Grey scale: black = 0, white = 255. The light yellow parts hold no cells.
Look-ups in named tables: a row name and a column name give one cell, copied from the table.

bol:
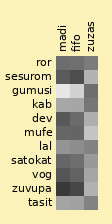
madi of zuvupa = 57
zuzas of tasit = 130
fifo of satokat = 110
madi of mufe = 102
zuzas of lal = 130
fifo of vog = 98
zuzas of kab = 118
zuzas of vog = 166
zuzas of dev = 174
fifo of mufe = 101
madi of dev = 88

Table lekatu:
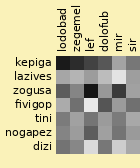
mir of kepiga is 163
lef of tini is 117
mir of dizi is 205
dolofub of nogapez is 160
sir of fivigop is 112
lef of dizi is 218
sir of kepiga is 119
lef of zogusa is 22
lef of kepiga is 66
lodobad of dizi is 115
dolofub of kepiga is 87
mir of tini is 123
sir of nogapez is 154
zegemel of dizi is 135
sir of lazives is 158
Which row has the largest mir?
lazives

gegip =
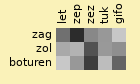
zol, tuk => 153
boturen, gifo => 100
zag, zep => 44
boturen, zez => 61
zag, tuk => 152
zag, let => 112
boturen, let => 200
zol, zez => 82
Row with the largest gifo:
zag

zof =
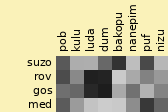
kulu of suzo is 173
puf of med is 56
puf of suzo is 73
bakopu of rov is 202
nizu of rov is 153
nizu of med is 101
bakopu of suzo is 51
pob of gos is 111
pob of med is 91
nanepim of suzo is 190
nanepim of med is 141
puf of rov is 130
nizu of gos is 131
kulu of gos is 103
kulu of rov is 137
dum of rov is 35
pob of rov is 76
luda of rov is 32

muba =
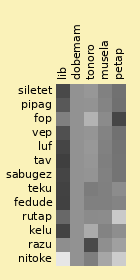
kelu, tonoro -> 171
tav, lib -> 63
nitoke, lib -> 230
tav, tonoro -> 150
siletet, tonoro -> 151
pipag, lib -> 88
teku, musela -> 128
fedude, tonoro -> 128
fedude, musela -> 128
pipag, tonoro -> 147
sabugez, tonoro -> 148
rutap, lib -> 104
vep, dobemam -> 146
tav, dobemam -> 146
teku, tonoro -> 124
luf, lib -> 69
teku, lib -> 66
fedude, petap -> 132
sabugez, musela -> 129

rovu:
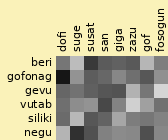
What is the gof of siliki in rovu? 118
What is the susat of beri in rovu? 57
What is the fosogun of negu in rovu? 135
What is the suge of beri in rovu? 188
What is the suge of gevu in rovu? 114
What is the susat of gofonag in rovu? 93
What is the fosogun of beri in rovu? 126
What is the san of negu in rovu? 129
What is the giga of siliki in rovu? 166
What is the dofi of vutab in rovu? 111
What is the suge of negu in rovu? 48
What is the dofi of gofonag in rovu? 22
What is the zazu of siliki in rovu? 125
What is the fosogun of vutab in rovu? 113
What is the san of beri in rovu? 91
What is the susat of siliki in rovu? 87

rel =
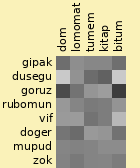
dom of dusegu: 201
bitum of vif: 184
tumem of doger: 153
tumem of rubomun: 122
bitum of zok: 124
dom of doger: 117
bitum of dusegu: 201
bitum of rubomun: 148
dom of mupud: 133
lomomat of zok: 121
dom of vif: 154
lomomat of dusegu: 146
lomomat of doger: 107
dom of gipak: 110
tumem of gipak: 135
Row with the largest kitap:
goruz

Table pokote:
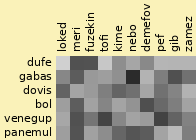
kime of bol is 164
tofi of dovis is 127
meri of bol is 93
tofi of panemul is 141
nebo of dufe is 166
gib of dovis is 132
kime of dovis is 100
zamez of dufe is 180

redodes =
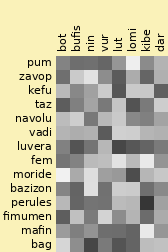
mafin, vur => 110
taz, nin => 164
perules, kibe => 54
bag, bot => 214
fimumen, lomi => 180
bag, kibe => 189
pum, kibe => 139
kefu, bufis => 136
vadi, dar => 177
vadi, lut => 208
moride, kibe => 182
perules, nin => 116
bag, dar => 193
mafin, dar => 150
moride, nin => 222
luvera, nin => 116
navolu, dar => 163
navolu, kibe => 128

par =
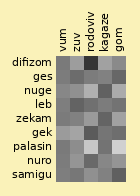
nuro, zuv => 149
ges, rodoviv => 124
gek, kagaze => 117
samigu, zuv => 119
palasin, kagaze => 115
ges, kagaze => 129
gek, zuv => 164
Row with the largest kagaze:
difizom

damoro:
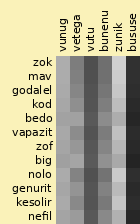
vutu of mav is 80
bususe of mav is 48
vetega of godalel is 134
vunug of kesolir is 170
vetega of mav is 128
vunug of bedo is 162
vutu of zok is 79

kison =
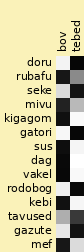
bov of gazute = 231
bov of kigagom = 16
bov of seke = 219
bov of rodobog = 239
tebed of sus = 245
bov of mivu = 34
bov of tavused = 174

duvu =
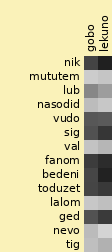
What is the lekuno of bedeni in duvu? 34
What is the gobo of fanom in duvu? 60
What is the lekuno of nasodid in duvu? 199
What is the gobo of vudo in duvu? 87
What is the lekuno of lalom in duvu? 191
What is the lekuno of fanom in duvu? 44
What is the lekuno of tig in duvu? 177
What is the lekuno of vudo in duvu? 90
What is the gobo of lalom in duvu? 199
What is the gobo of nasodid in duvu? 188
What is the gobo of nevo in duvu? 187
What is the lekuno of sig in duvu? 54
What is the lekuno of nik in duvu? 32
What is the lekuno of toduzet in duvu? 57
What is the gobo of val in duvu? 195
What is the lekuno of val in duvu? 182
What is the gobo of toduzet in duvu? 69
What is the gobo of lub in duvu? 135
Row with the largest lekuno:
nevo

